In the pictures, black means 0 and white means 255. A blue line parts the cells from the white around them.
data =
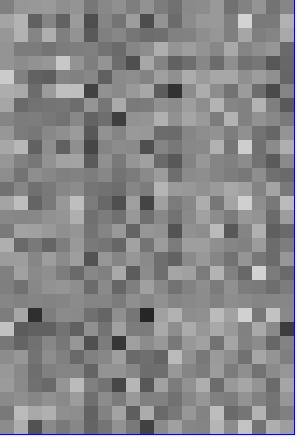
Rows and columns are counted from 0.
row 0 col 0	128
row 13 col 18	131
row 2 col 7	128
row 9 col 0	151
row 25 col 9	106
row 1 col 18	122
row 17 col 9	162
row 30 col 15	181
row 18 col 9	150
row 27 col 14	174
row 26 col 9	135
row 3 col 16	169
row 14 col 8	79
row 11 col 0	150
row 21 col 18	133
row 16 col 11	146
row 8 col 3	120
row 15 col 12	114
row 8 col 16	179
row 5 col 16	167
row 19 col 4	125
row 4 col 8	109
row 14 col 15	119
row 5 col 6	135
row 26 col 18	114
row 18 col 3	157
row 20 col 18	122
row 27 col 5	187
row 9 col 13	134
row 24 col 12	120
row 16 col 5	149
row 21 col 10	135
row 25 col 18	166
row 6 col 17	155
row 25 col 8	158
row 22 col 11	161
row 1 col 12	107
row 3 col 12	148
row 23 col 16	153

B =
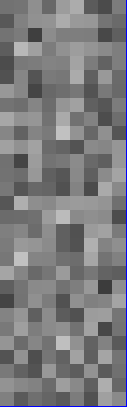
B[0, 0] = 114
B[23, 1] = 159
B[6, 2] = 69
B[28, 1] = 90
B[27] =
[147, 136, 130, 107, 158, 137, 95, 174, 103]
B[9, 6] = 103
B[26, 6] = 146
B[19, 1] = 133
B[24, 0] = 149
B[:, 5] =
[172, 153, 126, 157, 163, 171, 119, 161, 113, 147, 83, 139, 137, 131, 155, 138, 81, 82, 109, 103, 126, 144, 81, 114, 145, 162, 93, 137, 124]
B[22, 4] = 92
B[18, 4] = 112
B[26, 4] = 105
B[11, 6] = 105
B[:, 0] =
[114, 88, 115, 93, 76, 81, 152, 115, 167, 134, 161, 113, 114, 120, 86, 107, 127, 123, 119, 165, 95, 68, 131, 121, 149, 83, 121, 147, 128]
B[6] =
[152, 135, 69, 104, 110, 119, 83, 121, 105]
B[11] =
[113, 69, 156, 115, 120, 139, 105, 95, 151]
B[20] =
[95, 116, 138, 139, 114, 126, 152, 60, 142]
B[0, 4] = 156
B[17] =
[123, 153, 149, 139, 96, 82, 176, 131, 143]
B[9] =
[134, 98, 132, 122, 193, 147, 103, 144, 85]
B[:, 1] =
[116, 129, 123, 184, 121, 134, 135, 110, 146, 98, 145, 69, 109, 85, 175, 108, 134, 153, 193, 133, 116, 115, 149, 159, 107, 146, 98, 136, 90]
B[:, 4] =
[156, 172, 126, 145, 129, 119, 110, 149, 170, 193, 100, 120, 86, 81, 153, 187, 96, 96, 112, 155, 114, 81, 92, 144, 191, 98, 105, 158, 89]
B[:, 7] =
[75, 116, 72, 138, 98, 153, 121, 86, 77, 144, 134, 95, 139, 170, 148, 139, 162, 131, 115, 99, 60, 132, 158, 71, 130, 165, 91, 174, 160]
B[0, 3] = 104

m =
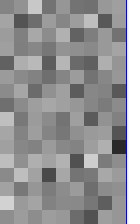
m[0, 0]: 132
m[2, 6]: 126
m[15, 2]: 141
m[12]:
[138, 190, 162, 74, 167, 116, 121, 168, 155]
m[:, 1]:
[146, 84, 128, 127, 174, 138, 166, 139, 120, 131, 135, 144, 190, 120, 154, 156]
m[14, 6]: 119
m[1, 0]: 164
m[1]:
[164, 84, 109, 156, 134, 157, 190, 88, 156]
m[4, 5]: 106
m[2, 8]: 114
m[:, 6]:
[112, 190, 126, 137, 96, 115, 135, 134, 91, 154, 158, 206, 121, 110, 119, 82]
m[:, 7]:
[152, 88, 153, 153, 175, 135, 131, 123, 146, 157, 176, 123, 168, 140, 94, 158]
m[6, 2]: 107
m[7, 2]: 158
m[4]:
[97, 174, 185, 93, 182, 106, 96, 175, 149]
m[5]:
[155, 138, 130, 111, 133, 156, 115, 135, 151]
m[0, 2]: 200
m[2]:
[156, 128, 168, 140, 177, 98, 126, 153, 114]
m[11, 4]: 178
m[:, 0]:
[132, 164, 156, 159, 97, 155, 139, 111, 191, 166, 160, 189, 138, 162, 210, 142]
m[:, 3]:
[115, 156, 140, 119, 93, 111, 145, 167, 139, 132, 155, 162, 74, 124, 130, 157]
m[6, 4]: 160
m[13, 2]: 150
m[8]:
[191, 120, 155, 139, 115, 159, 91, 146, 129]

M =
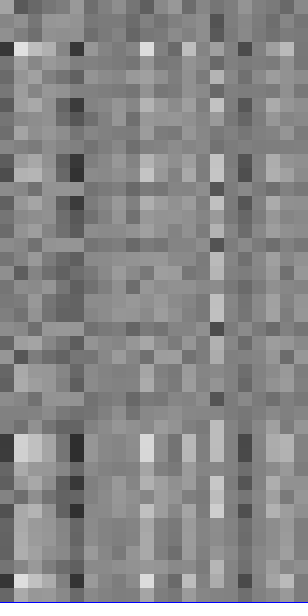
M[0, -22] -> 164
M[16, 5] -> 92
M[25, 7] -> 136
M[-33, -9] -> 133
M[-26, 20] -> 129
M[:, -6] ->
[126, 126, 123, 129, 128, 136, 128, 126, 120, 129, 124, 124, 128, 125, 123, 121, 133, 125, 133, 129, 121, 134, 132, 124, 135, 128, 130, 130, 124, 124, 131, 130, 130, 130, 125, 131, 127, 131, 130, 137, 132, 131, 130]
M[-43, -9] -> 108
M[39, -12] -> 169
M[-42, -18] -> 152
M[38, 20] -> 155
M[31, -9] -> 184
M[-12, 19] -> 172
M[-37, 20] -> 144
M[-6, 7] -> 131
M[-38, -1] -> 140
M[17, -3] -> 110
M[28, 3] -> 147
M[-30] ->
[140, 135, 113, 147, 148, 147, 115, 122, 127, 105, 123, 118, 133, 132, 142, 85, 125, 137, 123, 111, 129, 120]
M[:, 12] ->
[152, 128, 139, 106, 122, 126, 123, 139, 150, 121, 140, 143, 130, 133, 145, 148, 131, 132, 138, 156, 145, 139, 145, 132, 123, 158, 121, 122, 134, 144, 147, 115, 115, 121, 144, 148, 135, 121, 120, 110, 137, 106, 120]
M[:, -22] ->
[164, 134, 144, 55, 117, 106, 119, 91, 117, 110, 135, 93, 77, 140, 97, 117, 107, 140, 116, 143, 117, 121, 127, 141, 101, 150, 102, 97, 140, 129, 128, 59, 60, 102, 95, 131, 81, 101, 99, 98, 116, 54, 103]
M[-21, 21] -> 150
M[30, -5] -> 117
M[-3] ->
[116, 134, 153, 126, 108, 96, 138, 138, 143, 146, 151, 149, 137, 139, 123, 182, 132, 112, 136, 158, 136, 143]
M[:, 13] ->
[108, 136, 129, 190, 147, 145, 145, 159, 144, 150, 133, 158, 169, 132, 156, 144, 145, 132, 138, 118, 145, 133, 129, 132, 150, 114, 155, 157, 131, 135, 128, 184, 183, 155, 156, 127, 165, 155, 156, 155, 139, 189, 155]
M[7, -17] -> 59
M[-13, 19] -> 160
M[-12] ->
[59, 209, 192, 165, 117, 46, 150, 136, 133, 141, 216, 141, 115, 184, 127, 188, 130, 72, 133, 172, 179, 130]
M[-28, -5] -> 103
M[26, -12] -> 165
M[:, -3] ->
[122, 110, 113, 159, 123, 157, 122, 171, 151, 131, 126, 173, 175, 111, 171, 151, 158, 110, 160, 155, 144, 161, 162, 107, 157, 151, 139, 146, 111, 137, 160, 172, 171, 139, 174, 160, 178, 141, 141, 142, 158, 164, 137]
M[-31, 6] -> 139
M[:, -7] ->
[117, 83, 89, 160, 105, 180, 105, 194, 154, 121, 114, 195, 197, 85, 192, 154, 179, 83, 186, 181, 140, 191, 192, 76, 177, 172, 137, 148, 84, 134, 188, 188, 187, 135, 199, 188, 206, 141, 140, 149, 182, 172, 131]
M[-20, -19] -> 150

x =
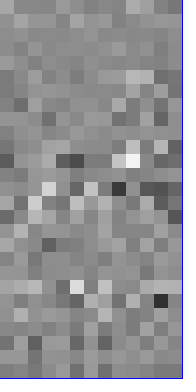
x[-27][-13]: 167
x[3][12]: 139
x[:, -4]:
[171, 138, 136, 138, 138, 183, 163, 124, 124, 142, 190, 243, 128, 144, 121, 147, 134, 128, 140, 147, 138, 176, 125, 124, 149, 143, 138]
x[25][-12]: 151
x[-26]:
[145, 164, 149, 149, 133, 164, 147, 152, 130, 138, 146, 151, 149]
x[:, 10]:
[159, 146, 137, 144, 132, 178, 132, 143, 161, 147, 124, 136, 133, 87, 171, 159, 133, 162, 132, 121, 170, 132, 131, 161, 126, 153, 132]
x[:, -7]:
[129, 147, 147, 139, 143, 140, 137, 145, 153, 144, 139, 124, 137, 194, 152, 134, 142, 141, 138, 133, 128, 176, 138, 160, 146, 155, 153]
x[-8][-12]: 148
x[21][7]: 159
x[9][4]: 139
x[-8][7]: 148
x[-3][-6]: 99
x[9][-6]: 139
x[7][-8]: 145
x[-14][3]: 211
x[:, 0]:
[167, 145, 141, 140, 153, 123, 123, 129, 148, 129, 118, 92, 130, 144, 165, 107, 147, 167, 132, 149, 164, 147, 145, 136, 115, 151, 126]
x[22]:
[145, 176, 146, 154, 149, 133, 138, 180, 144, 125, 131, 160, 141]
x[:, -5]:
[132, 130, 139, 154, 135, 155, 136, 169, 114, 146, 125, 196, 146, 57, 142, 131, 133, 162, 147, 145, 141, 114, 144, 141, 139, 151, 141]
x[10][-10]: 162
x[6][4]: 146
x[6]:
[123, 133, 147, 149, 146, 140, 137, 138, 136, 163, 132, 157, 116]
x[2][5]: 141
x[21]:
[147, 127, 144, 135, 120, 101, 176, 159, 114, 176, 132, 48, 133]
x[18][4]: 142
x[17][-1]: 152
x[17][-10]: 96
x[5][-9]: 140
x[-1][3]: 139
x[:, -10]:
[134, 149, 138, 137, 141, 130, 149, 136, 113, 134, 162, 171, 155, 211, 130, 165, 149, 96, 141, 140, 145, 135, 154, 129, 153, 146, 139]
